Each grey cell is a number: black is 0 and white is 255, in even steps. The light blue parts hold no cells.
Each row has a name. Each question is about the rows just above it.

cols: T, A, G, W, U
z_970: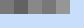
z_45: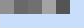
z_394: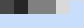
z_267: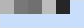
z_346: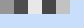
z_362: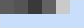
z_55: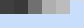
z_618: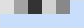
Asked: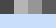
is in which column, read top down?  T
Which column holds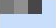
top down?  T
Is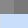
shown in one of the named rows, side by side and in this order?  yes
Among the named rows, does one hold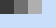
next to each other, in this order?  yes
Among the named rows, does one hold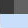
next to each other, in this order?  yes

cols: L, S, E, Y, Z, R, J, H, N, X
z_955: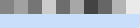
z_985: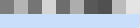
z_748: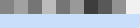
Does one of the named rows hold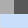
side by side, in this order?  yes
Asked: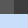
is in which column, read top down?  J
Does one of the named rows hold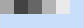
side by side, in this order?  yes

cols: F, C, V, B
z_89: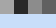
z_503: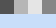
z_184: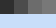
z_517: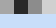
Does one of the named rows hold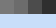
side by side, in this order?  no
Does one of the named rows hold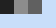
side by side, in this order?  no
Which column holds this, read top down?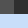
F
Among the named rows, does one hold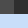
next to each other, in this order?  no

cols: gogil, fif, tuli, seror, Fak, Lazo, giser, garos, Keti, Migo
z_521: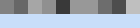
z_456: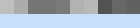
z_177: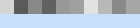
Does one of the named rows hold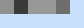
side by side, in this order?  yes
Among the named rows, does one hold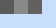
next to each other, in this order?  yes
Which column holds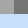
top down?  tuli
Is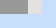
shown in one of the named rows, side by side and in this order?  no
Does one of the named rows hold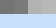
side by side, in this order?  yes
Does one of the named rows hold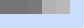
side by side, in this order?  yes
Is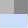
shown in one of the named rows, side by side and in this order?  yes

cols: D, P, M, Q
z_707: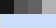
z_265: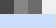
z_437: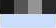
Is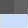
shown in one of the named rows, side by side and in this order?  yes
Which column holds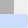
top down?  Q
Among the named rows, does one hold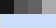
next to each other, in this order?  no
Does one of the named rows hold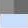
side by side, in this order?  no
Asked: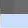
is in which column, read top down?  M

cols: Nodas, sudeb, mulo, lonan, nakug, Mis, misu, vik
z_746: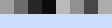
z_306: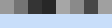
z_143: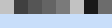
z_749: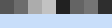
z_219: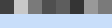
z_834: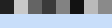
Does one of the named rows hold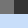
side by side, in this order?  yes
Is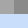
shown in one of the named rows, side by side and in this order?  yes
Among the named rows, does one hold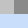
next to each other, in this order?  no

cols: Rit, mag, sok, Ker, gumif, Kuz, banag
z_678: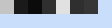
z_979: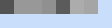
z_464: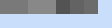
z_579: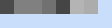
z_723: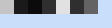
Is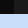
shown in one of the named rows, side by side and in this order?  no
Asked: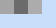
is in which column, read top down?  banag

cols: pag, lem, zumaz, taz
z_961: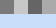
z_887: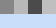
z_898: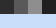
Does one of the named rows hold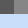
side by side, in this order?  no
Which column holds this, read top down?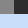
pag

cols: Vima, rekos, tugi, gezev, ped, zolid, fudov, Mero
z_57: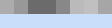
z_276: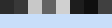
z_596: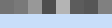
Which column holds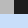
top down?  zolid
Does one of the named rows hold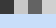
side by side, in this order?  yes
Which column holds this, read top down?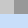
tugi

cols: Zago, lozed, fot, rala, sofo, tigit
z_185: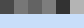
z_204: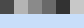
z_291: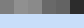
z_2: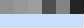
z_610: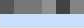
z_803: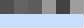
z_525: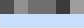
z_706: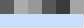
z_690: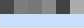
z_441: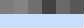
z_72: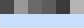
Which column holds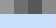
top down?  rala
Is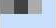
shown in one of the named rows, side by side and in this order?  yes
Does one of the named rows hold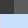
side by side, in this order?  no
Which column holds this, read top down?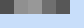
rala

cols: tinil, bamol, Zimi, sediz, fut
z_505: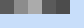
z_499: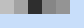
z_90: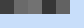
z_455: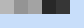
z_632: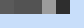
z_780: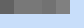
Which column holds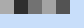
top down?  Zimi
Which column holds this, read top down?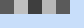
tinil
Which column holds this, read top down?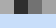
Zimi

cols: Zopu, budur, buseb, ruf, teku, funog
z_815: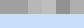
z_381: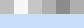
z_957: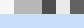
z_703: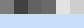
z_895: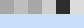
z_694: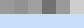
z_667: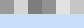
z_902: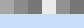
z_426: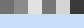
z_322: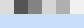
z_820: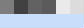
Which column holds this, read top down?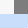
Zopu
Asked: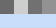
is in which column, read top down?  ruf

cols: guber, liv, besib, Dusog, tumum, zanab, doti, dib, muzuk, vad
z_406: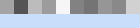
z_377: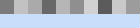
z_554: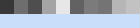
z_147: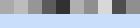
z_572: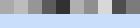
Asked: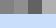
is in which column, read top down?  zanab
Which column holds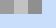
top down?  vad
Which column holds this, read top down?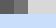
dib
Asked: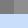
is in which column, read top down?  doti
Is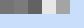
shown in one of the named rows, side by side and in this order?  no
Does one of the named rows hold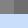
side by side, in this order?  no
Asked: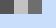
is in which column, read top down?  liv

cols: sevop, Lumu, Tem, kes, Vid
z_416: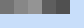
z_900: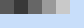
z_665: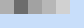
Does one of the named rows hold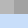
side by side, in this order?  no
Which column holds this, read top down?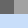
Tem
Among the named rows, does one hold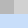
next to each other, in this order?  yes
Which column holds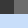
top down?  Lumu
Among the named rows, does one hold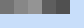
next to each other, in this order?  yes

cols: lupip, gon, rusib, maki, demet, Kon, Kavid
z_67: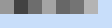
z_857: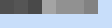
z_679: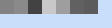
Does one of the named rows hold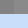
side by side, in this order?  yes
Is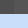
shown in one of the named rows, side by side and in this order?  yes
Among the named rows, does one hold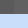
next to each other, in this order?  no
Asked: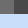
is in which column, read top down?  rusib
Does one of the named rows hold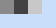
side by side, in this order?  yes
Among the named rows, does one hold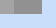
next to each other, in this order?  yes

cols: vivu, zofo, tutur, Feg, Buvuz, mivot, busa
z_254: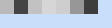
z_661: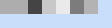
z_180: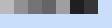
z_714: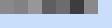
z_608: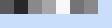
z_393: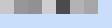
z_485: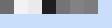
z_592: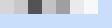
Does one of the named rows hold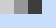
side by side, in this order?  yes
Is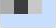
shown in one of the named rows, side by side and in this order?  no
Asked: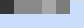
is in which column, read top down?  busa
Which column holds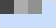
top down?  zofo
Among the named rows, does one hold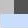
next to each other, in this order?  no

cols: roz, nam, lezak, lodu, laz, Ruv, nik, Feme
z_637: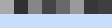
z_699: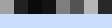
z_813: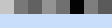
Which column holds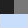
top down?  nam
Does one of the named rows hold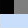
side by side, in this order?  yes
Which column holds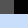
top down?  Ruv
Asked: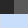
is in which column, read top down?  Feme
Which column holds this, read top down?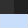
nam
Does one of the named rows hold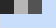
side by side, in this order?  no

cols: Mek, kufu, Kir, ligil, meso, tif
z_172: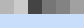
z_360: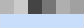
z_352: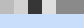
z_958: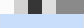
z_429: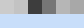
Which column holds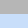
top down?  Mek
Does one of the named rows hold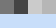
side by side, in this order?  no
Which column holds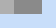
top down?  meso

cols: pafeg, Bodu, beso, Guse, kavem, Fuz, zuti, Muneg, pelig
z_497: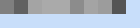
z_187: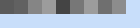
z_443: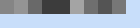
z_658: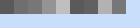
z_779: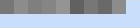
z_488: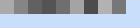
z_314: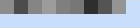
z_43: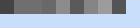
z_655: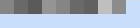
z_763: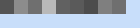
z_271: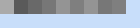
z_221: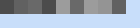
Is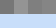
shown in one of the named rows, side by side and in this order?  no
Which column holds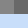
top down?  beso
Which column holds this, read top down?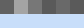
Fuz
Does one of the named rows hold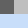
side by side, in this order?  yes
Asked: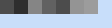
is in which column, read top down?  zuti
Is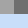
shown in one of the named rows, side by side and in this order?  yes

